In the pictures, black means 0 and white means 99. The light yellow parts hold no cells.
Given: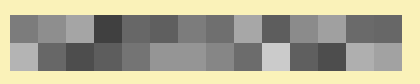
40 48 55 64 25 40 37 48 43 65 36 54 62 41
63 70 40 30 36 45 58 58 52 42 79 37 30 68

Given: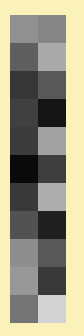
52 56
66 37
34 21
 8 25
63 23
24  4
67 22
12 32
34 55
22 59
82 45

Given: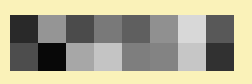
34 16 58 29 47 37 56 84
19 30  3 65 76 49 51 77

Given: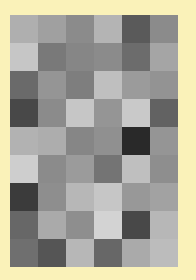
54 68 62 54 70 35
64 77 47 52 54 42
57 41 58 49 74 60
38 28 54 77 58 78
58 69 67 52 56 16
55 80 54 60 45 74
63 23 55 71 77 59
71 40 66 55 82 28
73 43 33 71 40 66

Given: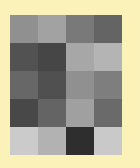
39 56 63 47
70 32 27 65
49 40 31 56
41 28 39 62
78 79 69 18

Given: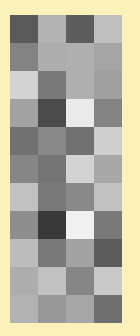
74 35 69 36
64 51 67 68
62 82 47 68
51 63 29 91
80 44 53 44
65 52 45 82
75 75 47 53
47 55 22 93
36 73 47 63
78 67 75 52
43 69 59 65

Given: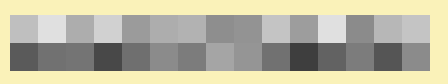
76 74 87 67 81 60 67 69 55 57 76 61 87 54 71
54 35 44 45 28 43 54 48 64 58 44 24 38 48 33

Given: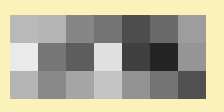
61 72 70 52 45 30 41
58 91 46 36 87 25 14
31 70 53 64 76 57 45

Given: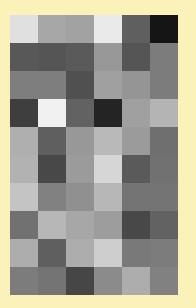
 8 87 65 63 91 37
48 34 33 35 59 33
48 49 49 31 62 58
70 24 93 38 14 62
43 68 37 59 72 60
44 69 28 60 83 35
45 76 50 56 71 45
38 44 71 65 61 28
48 67 37 67 80 47
50 48 45 27 54 67
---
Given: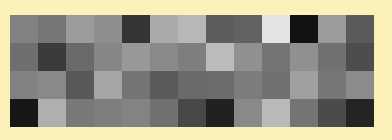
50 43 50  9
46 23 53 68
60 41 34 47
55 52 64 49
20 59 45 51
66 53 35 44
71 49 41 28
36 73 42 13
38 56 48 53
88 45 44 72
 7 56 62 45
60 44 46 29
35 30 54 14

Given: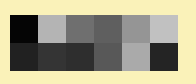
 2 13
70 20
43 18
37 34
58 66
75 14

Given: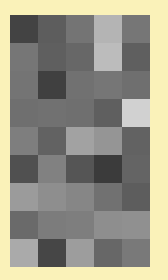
26 46 45 43 49 31 60 41 66
36 37 25 44 38 50 55 48 27
45 40 44 43 63 33 52 49 61
70 73 46 37 58 23 44 55 40
46 37 43 81 38 39 36 56 47

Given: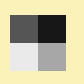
33 91
 9 65

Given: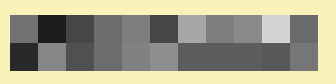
44 16
11 52
27 31
42 42
49 50
27 55
65 36
49 36
53 36
82 34
41 46

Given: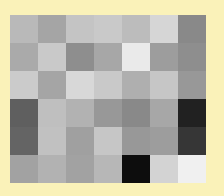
72 66 79 37 39 63
64 78 64 74 75 69
76 55 84 69 62 63
78 65 78 59 77 71
73 91 68 53 59  5
83 61 77 65 61 82
53 55 59 13 21 93

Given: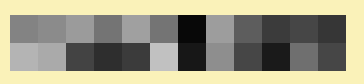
51 70
54 66
60 26
45 18
62 23
45 75
 3  9
61 55
36 27
23 10
27 43
21 27
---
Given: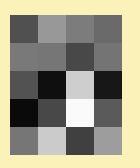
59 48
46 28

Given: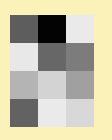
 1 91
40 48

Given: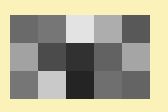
46 88
29 19

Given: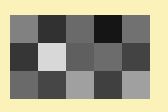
19 41
84 37

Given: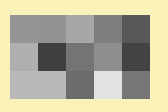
57 65
25 45

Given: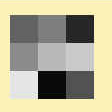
49 15
72 78

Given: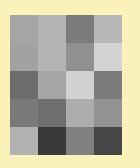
70 48
70 56

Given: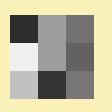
61 44
61 38

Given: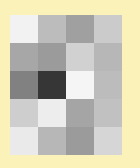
73 62
60 81
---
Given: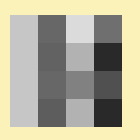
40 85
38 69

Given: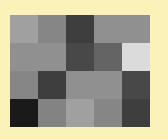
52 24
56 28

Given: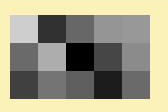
19 40
67  0

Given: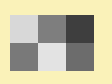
49 24
88 42

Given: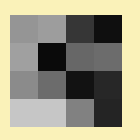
61 21
 4 40

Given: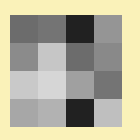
45 13
77 42

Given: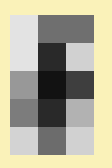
43 43
16 81

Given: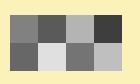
35 70
87 45

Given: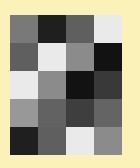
12 37
91 54
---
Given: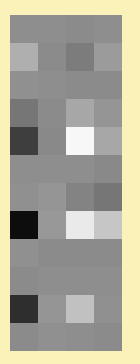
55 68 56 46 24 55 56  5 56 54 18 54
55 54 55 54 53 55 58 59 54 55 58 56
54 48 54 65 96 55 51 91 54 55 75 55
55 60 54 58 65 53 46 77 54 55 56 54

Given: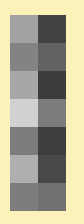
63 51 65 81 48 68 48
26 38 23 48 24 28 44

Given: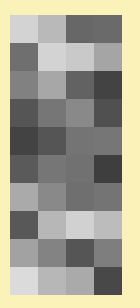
82 43 50 33 26 35 66 34 63 85
72 82 65 46 33 46 53 71 51 71
40 78 38 53 45 44 43 81 33 66
41 64 26 31 46 24 45 73 49 28

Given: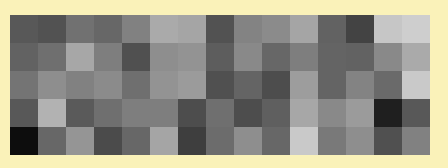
34 38 45 34  5
32 43 55 69 40
44 65 50 35 58
40 49 54 43 29
50 31 43 49 40
66 55 57 49 64
64 57 60 30 24
32 36 31 43 42
51 53 39 30 55
54 40 30 37 40
64 49 61 65 78
38 39 39 53 47
26 38 51 60 55
77 53 41 12 31
80 66 78 34 50

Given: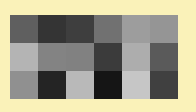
37 70 56
20 51 14
24 50 72
44 23  8
61 67 77
58 35 25

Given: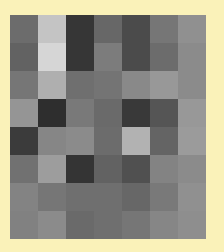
42 38 46 58 23 44 51 50
76 83 68 18 52 61 46 54
21 21 43 47 54 20 43 41
40 48 45 41 42 38 43 43
29 29 53 22 69 31 40 46
46 42 59 33 39 51 47 52
56 54 54 59 60 54 56 55

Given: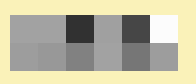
63 61
63 59
19 50
62 63
27 46
98 61

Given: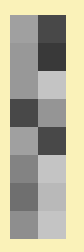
62 59 59 28 62 51 43 55
28 22 76 58 28 76 72 76
